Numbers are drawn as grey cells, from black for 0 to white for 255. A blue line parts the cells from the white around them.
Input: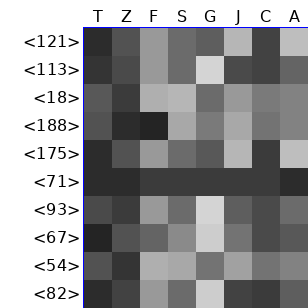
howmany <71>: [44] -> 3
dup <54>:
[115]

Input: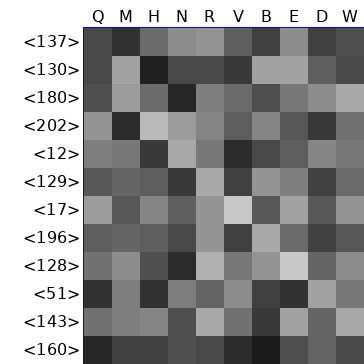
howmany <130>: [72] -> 4
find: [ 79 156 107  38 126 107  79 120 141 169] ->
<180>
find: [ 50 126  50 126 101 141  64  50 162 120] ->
<51>

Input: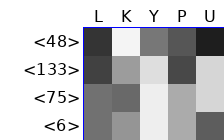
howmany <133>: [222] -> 1
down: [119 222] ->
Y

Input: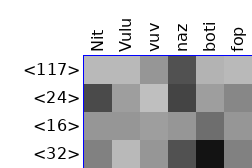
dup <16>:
[150]
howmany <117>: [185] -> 3
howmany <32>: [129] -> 2
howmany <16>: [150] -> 4

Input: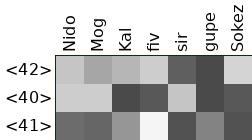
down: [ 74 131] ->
gupe
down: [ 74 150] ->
Kal
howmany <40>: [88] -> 2
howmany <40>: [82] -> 0
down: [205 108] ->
Nido

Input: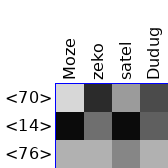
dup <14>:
[11]
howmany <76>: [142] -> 0
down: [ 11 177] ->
Moze
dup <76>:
[177]
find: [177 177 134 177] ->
<76>

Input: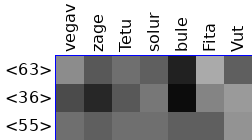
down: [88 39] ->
zage
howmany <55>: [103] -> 0
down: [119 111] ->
solur
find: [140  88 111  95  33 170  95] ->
<63>
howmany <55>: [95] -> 3
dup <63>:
[95]

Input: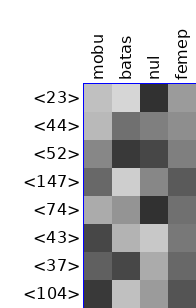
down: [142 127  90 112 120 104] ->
femep
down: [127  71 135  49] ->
nul

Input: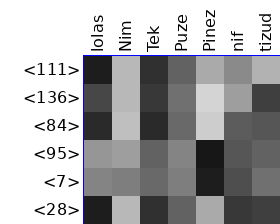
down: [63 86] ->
tizud
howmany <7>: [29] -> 1

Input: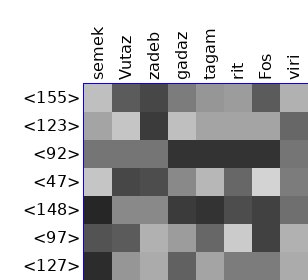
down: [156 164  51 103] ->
rit
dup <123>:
[164]
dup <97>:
[177]
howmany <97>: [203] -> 1
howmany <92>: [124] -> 0

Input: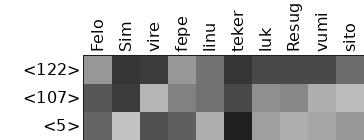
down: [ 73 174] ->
vumi
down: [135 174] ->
Resug
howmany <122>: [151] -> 2
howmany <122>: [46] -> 0
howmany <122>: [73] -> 3
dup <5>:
[174]
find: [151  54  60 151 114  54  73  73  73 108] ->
<122>

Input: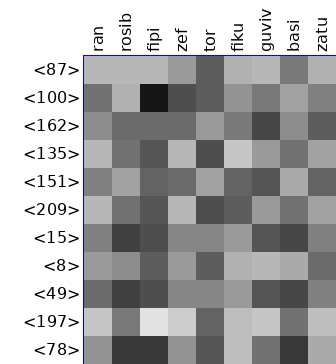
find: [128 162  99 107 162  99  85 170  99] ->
<151>
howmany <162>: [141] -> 2
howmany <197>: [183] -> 0

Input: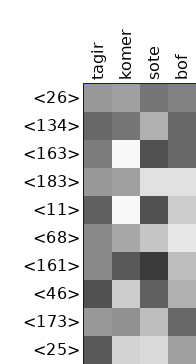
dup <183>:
[225]
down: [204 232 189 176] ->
bof
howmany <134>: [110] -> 0

